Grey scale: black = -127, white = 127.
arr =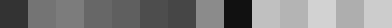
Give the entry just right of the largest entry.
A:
46
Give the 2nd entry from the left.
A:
-11
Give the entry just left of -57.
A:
-50
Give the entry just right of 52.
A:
82

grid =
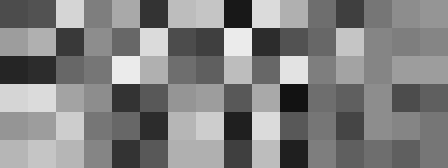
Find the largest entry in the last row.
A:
69
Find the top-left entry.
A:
-51
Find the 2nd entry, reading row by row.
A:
-45
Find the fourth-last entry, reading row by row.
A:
-32
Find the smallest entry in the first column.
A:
-90
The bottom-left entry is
54
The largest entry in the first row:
91
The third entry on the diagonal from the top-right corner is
5
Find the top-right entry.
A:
21
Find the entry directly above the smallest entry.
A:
99
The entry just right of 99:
-1
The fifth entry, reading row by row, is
41
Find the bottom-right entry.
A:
-9
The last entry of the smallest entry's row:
-32
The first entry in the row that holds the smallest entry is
85
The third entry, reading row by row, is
85
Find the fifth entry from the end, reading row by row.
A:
-1
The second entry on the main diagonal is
48
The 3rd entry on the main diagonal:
-24
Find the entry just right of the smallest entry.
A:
-17
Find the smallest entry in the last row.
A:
-96
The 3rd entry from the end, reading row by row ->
-17
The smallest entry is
-109
